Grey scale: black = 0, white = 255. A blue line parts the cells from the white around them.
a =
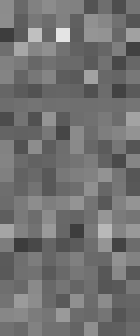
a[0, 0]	140
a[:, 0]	[140, 141, 61, 110, 129, 132, 102, 109, 76, 100, 130, 132, 128, 110, 108, 94, 165, 125, 90, 89, 111, 115, 135, 113]
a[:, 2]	[129, 120, 192, 134, 103, 119, 82, 116, 81, 99, 141, 98, 105, 115, 141, 109, 114, 72, 125, 114, 138, 141, 124, 130]
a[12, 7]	147
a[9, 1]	98
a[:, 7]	[110, 135, 147, 102, 114, 104, 108, 112, 122, 126, 91, 98, 147, 103, 88, 150, 185, 149, 105, 87, 86, 140, 117, 94]
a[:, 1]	[105, 94, 91, 167, 122, 101, 91, 112, 116, 98, 82, 107, 98, 100, 123, 122, 130, 60, 111, 112, 105, 155, 138, 106]
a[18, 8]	146
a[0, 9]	117
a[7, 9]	117
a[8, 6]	113
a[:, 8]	[77, 113, 104, 127, 72, 101, 66, 111, 108, 133, 119, 74, 117, 119, 130, 123, 133, 67, 146, 137, 89, 100, 85, 95]
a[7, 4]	112
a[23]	[113, 106, 130, 113, 113, 100, 143, 94, 95, 107]
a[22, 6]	105
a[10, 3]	93
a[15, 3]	140
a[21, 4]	89
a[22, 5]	108
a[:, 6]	[83, 145, 149, 93, 90, 162, 80, 111, 113, 109, 104, 125, 130, 144, 116, 113, 122, 110, 106, 114, 112, 108, 105, 143]
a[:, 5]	[129, 96, 93, 98, 106, 90, 100, 111, 110, 139, 138, 116, 127, 110, 148, 101, 61, 91, 128, 119, 101, 144, 108, 100]
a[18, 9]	130
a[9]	[100, 98, 99, 120, 70, 139, 109, 126, 133, 147]

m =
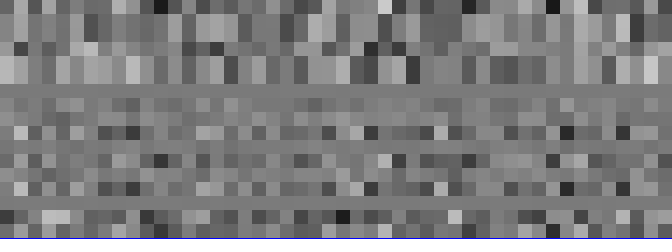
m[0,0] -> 101
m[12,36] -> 133
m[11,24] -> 123
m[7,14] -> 141
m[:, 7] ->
[108, 103, 103, 127, 157, 157, 122, 129, 139, 80, 120, 101, 120, 80, 122, 102, 123]
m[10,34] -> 119
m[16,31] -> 120
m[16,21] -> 92
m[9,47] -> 113
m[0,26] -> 134
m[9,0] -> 124
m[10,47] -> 122
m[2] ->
[132, 161, 116, 129, 113, 152, 81, 103, 126, 114, 104, 115, 157, 99, 153, 163, 149, 91, 120, 120, 75, 104, 173, 157, 95, 141, 142, 79, 126, 154, 99, 97, 95, 140, 157, 149, 119, 133, 108, 150, 121, 170, 155, 122, 186, 61, 108, 99]
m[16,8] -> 165
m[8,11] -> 132
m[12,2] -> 117
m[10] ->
[118, 125, 122, 127, 118, 114, 122, 120, 128, 132, 120, 126, 127, 124, 115, 124, 114, 121, 123, 123, 123, 126, 131, 125, 122, 126, 122, 120, 121, 120, 124, 129, 128, 122, 119, 127, 129, 124, 119, 127, 112, 122, 120, 118, 123, 124, 116, 122]
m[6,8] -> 122
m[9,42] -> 103
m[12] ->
[142, 131, 117, 99, 111, 119, 139, 120, 127, 119, 146, 130, 131, 119, 108, 139, 133, 117, 131, 127, 123, 133, 133, 129, 155, 118, 140, 130, 106, 133, 124, 117, 96, 126, 133, 124, 133, 128, 138, 125, 121, 137, 121, 110, 106, 146, 117, 108]
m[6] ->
[122, 122, 122, 122, 122, 123, 123, 122, 122, 122, 122, 123, 122, 123, 123, 122, 122, 122, 122, 122, 123, 123, 123, 123, 122, 123, 123, 123, 123, 122, 122, 122, 122, 122, 122, 123, 122, 122, 122, 123, 122, 122, 122, 123, 123, 122, 123, 123]
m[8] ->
[143, 130, 123, 105, 98, 117, 123, 139, 138, 117, 140, 132, 124, 111, 117, 123, 133, 126, 143, 131, 117, 141, 127, 139, 150, 135, 130, 133, 137, 127, 132, 139, 111, 129, 130, 118, 115, 142, 141, 110, 111, 142, 122, 135, 106, 118, 116, 117]
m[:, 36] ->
[137, 119, 119, 155, 84, 85, 122, 108, 115, 80, 129, 143, 133, 80, 123, 114, 123]
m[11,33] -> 61
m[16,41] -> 172
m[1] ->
[132, 162, 116, 128, 114, 153, 81, 103, 126, 114, 105, 114, 157, 99, 153, 163, 149, 91, 120, 121, 75, 104, 173, 156, 96, 141, 142, 79, 126, 154, 98, 96, 95, 140, 156, 149, 119, 134, 108, 150, 120, 170, 155, 122, 187, 61, 108, 99]
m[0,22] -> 88
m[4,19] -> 104
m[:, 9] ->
[145, 114, 114, 132, 185, 184, 122, 97, 117, 59, 132, 139, 119, 60, 123, 143, 137]
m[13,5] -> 158
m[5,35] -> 94
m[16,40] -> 135

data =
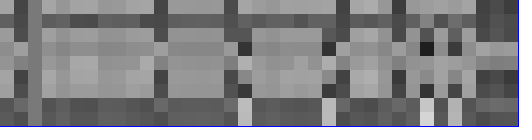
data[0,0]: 163
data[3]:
[141, 158, 121, 143, 134, 142, 142, 135, 136, 141, 143, 158, 136, 135, 135, 135, 153, 52, 138, 135, 141, 140, 140, 51, 160, 143, 146, 135, 156, 135, 30, 140, 59, 142, 162, 152, 155]
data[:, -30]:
[151, 97, 146, 135, 145, 151, 149, 92, 96]
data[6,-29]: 150
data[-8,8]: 94
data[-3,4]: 148
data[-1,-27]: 86
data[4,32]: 157
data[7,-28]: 85
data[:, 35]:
[75, 81, 85, 152, 126, 73, 83, 107, 84]
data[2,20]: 154
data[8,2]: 121
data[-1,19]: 96
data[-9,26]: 172
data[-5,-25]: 148
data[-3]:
[159, 77, 121, 161, 148, 155, 155, 149, 150, 159, 155, 77, 150, 149, 149, 149, 82, 57, 152, 149, 158, 153, 157, 59, 76, 162, 167, 149, 69, 149, 52, 154, 69, 160, 76, 83, 69]
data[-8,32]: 109
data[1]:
[96, 73, 121, 93, 98, 77, 75, 97, 94, 96, 75, 73, 94, 96, 97, 95, 80, 97, 89, 97, 97, 83, 97, 97, 70, 92, 87, 97, 74, 96, 130, 81, 109, 94, 68, 81, 75]
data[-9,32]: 155
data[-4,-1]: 58
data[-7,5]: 156
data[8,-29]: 95
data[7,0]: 85
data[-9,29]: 152
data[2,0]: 155
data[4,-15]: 146
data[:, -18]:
[151, 97, 146, 135, 145, 151, 149, 92, 96]
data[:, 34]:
[66, 68, 73, 162, 132, 65, 76, 102, 76]
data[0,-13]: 67

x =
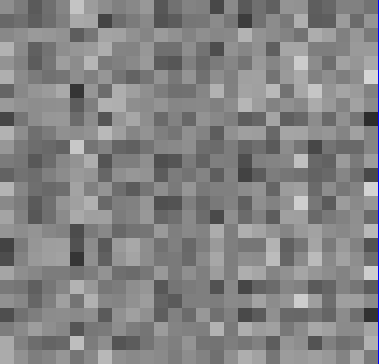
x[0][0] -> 142
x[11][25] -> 122
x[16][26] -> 185
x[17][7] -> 89
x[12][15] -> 94
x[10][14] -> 110
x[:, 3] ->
[111, 109, 151, 115, 118, 113, 155, 143, 151, 123, 105, 108, 128, 105, 112, 111, 135, 158, 159, 124, 118, 127, 140, 143, 100, 133]
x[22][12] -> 129
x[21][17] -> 136
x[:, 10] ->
[152, 137, 133, 151, 154, 117, 143, 139, 142, 147, 115, 143, 147, 117, 150, 152, 117, 142, 141, 119, 150, 157, 144, 117, 116, 142]
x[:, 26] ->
[115, 149, 121, 154, 169, 213, 129, 139, 44, 132, 133, 157, 72, 211, 151, 106, 185, 82, 109, 206, 92, 139, 49, 164, 177, 122]
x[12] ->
[98, 114, 109, 128, 140, 154, 149, 102, 143, 151, 147, 92, 124, 115, 132, 94, 131, 66, 92, 125, 118, 113, 99, 105, 134, 112, 72]
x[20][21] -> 129
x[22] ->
[78, 113, 126, 140, 141, 138, 143, 90, 145, 160, 144, 94, 129, 107, 152, 112, 129, 73, 91, 144, 104, 103, 116, 101, 140, 111, 49]
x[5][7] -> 150
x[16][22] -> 162
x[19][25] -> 146
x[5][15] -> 142
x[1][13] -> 118
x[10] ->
[151, 122, 109, 105, 98, 200, 116, 131, 101, 96, 115, 134, 137, 143, 110, 107, 125, 101, 111, 90, 141, 118, 71, 116, 105, 105, 133]
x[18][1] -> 131
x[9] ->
[178, 141, 111, 123, 144, 141, 147, 185, 159, 133, 147, 127, 117, 144, 131, 93, 145, 159, 157, 104, 165, 164, 145, 150, 132, 161, 132]
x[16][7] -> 136
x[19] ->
[165, 142, 135, 124, 124, 114, 125, 147, 111, 107, 119, 153, 122, 143, 127, 157, 127, 174, 166, 132, 145, 165, 150, 141, 131, 146, 206]
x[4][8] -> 128
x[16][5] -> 76
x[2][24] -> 128
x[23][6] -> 119
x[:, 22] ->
[94, 92, 173, 126, 140, 129, 198, 171, 140, 145, 71, 104, 99, 106, 119, 105, 162, 165, 187, 150, 90, 159, 116, 168, 83, 159]
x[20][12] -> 117
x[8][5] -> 107
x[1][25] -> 107
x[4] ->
[147, 130, 92, 118, 158, 140, 182, 122, 128, 137, 154, 92, 86, 128, 105, 123, 134, 116, 153, 133, 151, 204, 140, 110, 162, 150, 169]
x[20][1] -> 117

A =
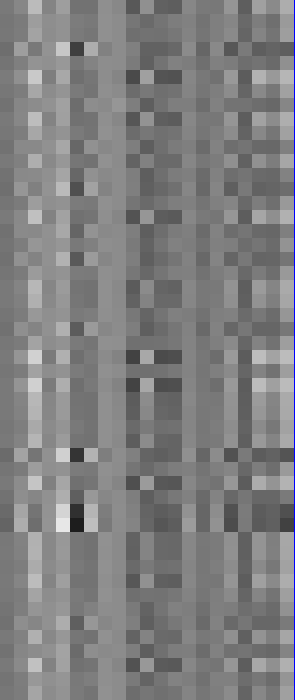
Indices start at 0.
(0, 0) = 121
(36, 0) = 106
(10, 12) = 123
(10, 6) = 145
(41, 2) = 188
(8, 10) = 147
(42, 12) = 119
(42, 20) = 159
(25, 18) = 189
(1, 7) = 144
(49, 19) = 118
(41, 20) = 173
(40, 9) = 106
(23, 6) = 154
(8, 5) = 113
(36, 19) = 97
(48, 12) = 130
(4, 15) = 128
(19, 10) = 104
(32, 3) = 145
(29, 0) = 121
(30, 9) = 106
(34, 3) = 128
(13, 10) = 96
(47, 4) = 162
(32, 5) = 52
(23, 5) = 92
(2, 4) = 146
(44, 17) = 118
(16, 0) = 113
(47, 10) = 152
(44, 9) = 127
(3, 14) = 102
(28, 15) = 120
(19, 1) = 123
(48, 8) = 140
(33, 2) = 157
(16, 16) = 109
